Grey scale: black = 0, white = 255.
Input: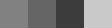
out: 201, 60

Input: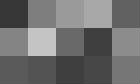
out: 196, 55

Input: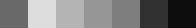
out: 221, 13

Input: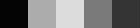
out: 220, 4

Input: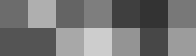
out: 205, 51

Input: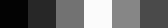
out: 251, 3

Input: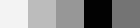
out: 243, 2

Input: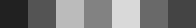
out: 217, 33

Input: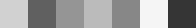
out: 245, 53
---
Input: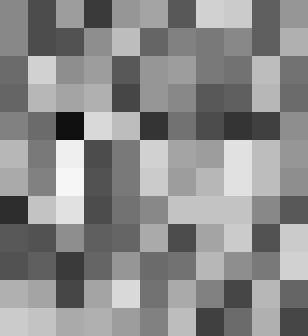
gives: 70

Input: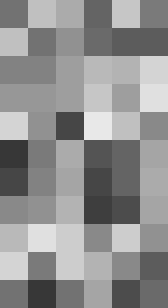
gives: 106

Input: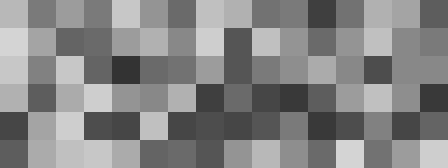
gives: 206

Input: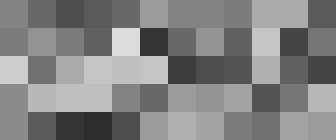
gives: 155

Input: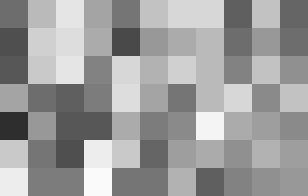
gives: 152

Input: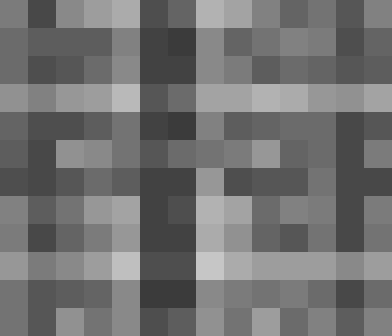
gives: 129

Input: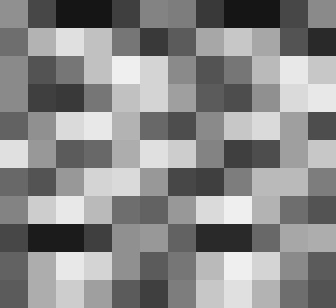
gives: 83

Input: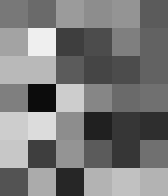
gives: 179
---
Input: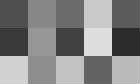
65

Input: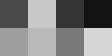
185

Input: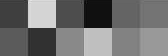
191

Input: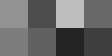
97

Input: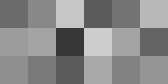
205

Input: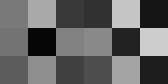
137
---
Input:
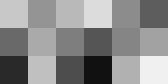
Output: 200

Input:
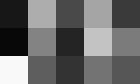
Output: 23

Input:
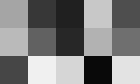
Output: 165

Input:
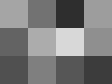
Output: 165

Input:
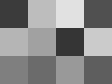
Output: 59

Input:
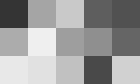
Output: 52
